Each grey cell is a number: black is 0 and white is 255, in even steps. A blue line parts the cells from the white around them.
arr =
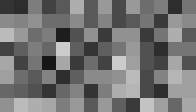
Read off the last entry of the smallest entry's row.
81
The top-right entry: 117
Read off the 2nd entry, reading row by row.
45
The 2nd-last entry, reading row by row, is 103
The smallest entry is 22
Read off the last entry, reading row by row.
167
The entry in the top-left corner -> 52
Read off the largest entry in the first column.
187
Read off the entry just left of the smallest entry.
117
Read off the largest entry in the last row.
195
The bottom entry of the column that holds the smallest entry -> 167
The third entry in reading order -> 125
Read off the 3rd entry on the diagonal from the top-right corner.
117
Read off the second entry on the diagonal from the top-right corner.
153
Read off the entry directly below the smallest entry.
131
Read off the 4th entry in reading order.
66
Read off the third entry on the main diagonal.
109
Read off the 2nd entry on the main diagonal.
131
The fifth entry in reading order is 89
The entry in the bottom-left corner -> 145
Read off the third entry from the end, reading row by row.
159

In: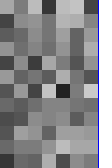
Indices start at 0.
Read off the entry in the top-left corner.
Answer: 167
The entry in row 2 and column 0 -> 92
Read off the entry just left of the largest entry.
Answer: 124
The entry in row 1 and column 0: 68
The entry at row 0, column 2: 188
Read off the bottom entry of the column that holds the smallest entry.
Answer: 76
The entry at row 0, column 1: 124
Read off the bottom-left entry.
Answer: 54
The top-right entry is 68
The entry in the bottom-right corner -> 124
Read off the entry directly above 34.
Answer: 174
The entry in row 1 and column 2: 147
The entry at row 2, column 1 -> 105
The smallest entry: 34
